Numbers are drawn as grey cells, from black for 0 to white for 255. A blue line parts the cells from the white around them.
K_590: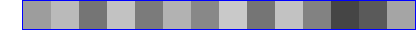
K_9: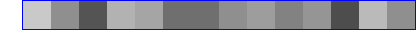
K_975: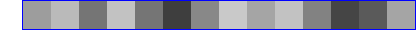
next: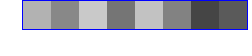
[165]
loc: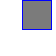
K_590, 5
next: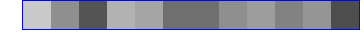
[186]

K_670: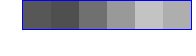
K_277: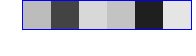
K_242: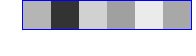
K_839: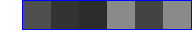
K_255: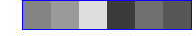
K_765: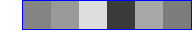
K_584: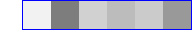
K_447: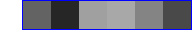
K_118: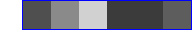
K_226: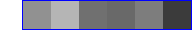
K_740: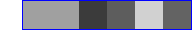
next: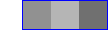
[105]
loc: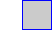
K_584, 5

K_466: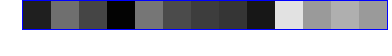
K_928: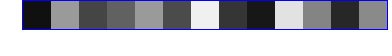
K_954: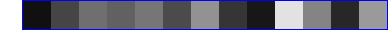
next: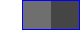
[3]
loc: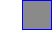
K_928, 13
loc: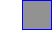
K_954, 7

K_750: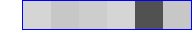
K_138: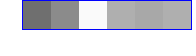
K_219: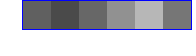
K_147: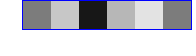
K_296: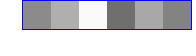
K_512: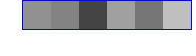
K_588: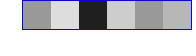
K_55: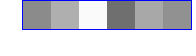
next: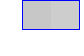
[213]
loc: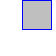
K_512, 6
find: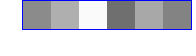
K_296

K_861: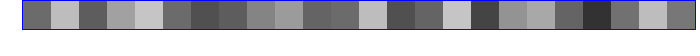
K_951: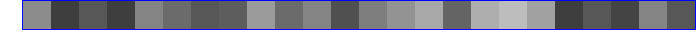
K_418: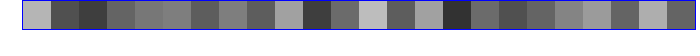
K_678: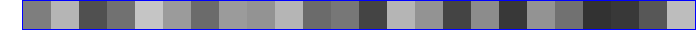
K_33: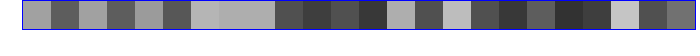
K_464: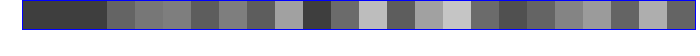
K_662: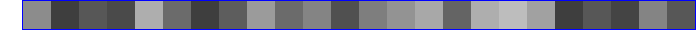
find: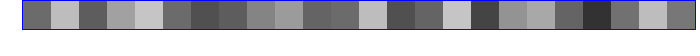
K_861
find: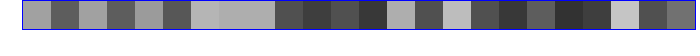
K_33
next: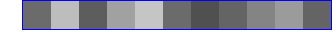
[174]
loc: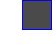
K_662, 4
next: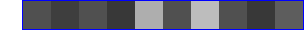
[50]
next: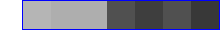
[174]

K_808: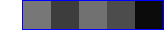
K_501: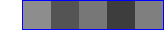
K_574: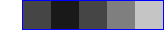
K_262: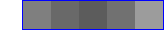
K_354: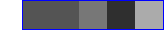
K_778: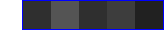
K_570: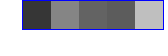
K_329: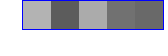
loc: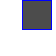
K_808, 4
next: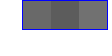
[156]
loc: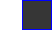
K_570, 1
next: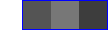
[127]
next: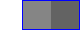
[92]
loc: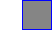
K_570, 2
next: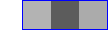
[113]

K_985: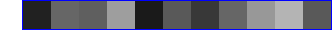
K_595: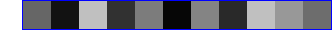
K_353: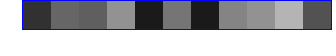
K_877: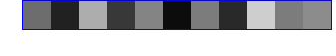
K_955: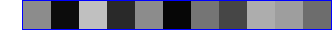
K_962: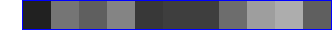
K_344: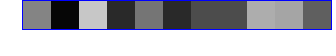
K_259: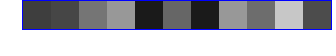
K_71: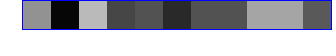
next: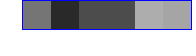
[95]
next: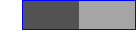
[89]

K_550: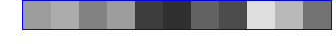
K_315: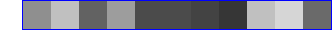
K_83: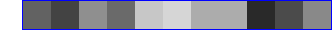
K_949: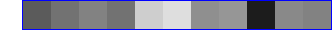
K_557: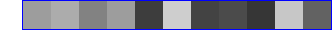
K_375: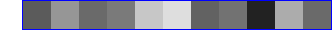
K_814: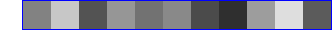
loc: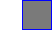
K_375, 4
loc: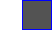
K_814, 3
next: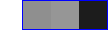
[137]

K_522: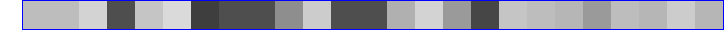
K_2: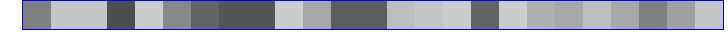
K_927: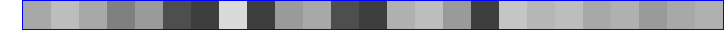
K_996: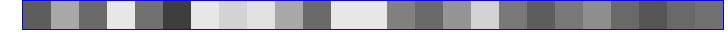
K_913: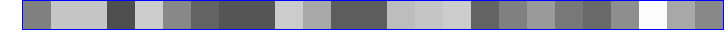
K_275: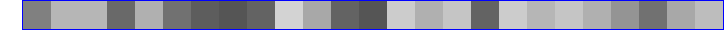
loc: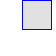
K_996, 9
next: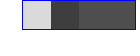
[142]
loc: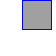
K_2, 24
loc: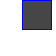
K_522, 17
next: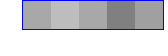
[197]
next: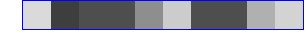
[154]
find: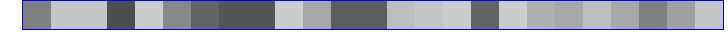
K_2

